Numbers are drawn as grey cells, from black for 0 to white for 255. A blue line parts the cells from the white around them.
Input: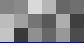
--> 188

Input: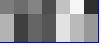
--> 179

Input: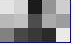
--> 185

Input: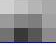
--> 155

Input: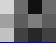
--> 160

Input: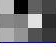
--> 135
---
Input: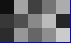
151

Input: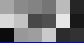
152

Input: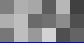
190

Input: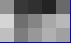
125

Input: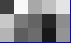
94

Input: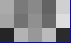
179

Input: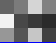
85

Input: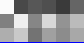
201
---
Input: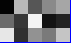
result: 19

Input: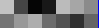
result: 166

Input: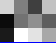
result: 143

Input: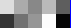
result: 186

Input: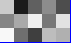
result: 119

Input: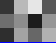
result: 28

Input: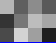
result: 189
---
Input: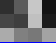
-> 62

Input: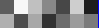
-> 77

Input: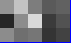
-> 140

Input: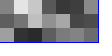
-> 116

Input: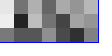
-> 35

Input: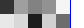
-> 216
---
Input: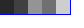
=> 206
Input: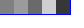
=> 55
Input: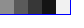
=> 241
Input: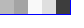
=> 61
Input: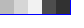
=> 49
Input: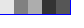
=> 86
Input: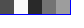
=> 157
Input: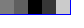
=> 203
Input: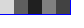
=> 66
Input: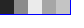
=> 196
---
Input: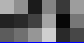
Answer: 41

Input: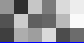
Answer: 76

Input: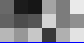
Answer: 176

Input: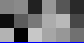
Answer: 151

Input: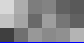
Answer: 144

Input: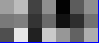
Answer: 98

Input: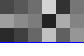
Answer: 96

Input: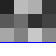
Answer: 200

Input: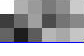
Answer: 168

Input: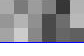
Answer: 102
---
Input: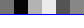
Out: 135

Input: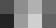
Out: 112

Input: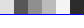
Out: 44

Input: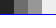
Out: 238

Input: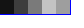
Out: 158

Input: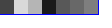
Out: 126

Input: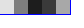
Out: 168

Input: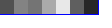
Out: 39
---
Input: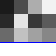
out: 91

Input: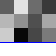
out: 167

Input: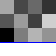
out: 207

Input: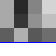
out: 191

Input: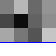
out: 142

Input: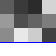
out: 125

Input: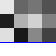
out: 129
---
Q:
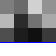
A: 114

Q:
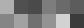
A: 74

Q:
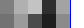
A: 195

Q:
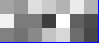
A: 123

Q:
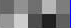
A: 111

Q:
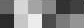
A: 164
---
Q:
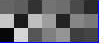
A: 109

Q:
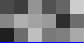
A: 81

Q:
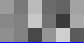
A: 107

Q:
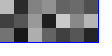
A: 99

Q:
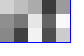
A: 171

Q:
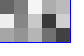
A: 245
